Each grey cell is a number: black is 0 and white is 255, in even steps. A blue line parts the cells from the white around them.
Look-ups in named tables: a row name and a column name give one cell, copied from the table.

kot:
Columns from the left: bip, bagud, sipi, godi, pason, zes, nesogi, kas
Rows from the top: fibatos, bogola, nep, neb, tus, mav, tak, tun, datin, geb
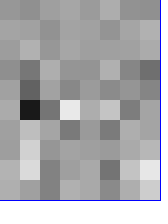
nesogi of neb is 134
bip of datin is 179
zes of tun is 155
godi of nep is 166
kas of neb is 111
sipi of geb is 130
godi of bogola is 163
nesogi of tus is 149
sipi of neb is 174
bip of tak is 160
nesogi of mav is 125
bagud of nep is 177
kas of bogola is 177
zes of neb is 176
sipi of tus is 162
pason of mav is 173
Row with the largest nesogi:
datin

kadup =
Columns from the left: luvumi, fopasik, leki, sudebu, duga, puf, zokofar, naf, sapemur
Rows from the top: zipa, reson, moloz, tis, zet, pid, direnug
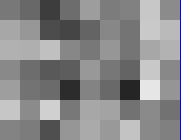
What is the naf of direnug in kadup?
137
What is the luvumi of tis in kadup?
137
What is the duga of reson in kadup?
100
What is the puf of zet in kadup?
105
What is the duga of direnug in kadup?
170
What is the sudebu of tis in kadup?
93
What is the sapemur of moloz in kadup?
178
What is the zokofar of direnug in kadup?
195
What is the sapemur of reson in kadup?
186
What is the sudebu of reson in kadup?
69
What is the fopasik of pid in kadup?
139
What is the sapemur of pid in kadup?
114
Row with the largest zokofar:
direnug

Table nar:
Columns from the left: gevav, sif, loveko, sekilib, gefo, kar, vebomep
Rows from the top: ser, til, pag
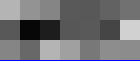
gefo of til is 89
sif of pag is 104
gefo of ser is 88
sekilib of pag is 160
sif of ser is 147
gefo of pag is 120
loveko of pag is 180

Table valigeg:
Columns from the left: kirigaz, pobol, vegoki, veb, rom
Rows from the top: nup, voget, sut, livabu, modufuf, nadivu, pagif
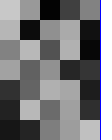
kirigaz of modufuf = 49
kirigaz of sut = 130
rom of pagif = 192
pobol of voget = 12
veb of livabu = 38
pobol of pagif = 36
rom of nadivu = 47
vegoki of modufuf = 176
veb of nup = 64
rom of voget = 17

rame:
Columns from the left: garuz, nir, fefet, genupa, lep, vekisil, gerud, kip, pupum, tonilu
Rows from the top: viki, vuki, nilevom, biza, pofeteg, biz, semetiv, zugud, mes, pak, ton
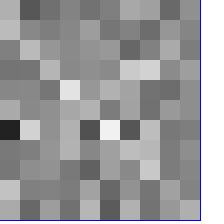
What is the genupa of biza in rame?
137
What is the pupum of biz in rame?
153
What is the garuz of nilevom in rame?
128
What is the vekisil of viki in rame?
127
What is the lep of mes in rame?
97
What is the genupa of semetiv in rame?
177
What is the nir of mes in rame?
142
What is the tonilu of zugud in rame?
142
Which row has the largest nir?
semetiv

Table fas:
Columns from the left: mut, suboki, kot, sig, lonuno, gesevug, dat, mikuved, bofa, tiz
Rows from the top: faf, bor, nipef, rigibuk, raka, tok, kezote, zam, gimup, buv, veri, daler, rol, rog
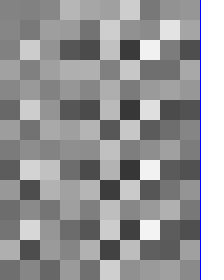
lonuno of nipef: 75
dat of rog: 144
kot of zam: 131
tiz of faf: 150
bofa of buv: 116
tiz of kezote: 133
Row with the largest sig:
faf

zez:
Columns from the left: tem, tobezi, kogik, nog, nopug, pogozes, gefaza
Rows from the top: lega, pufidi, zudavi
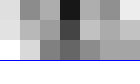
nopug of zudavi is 140
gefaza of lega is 237
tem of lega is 223
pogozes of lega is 144
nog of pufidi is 68
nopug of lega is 174
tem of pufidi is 226
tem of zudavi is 255
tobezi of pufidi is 184
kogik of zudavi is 128
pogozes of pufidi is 171
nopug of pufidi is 193
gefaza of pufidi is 194
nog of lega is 23
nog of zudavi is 102

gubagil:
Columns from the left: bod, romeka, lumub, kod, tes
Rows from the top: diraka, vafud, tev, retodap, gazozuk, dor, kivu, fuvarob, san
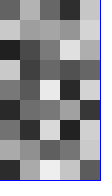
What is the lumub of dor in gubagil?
120
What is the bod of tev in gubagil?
32
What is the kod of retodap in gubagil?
81
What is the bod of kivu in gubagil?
114
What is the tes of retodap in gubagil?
102
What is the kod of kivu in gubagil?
34
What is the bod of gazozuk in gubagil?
120
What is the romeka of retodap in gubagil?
64
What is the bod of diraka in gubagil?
99
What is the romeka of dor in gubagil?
110
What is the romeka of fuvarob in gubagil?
144
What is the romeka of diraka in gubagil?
179
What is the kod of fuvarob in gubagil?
117
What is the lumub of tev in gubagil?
122
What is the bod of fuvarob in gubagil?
170
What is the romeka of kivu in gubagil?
47
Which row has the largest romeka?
diraka

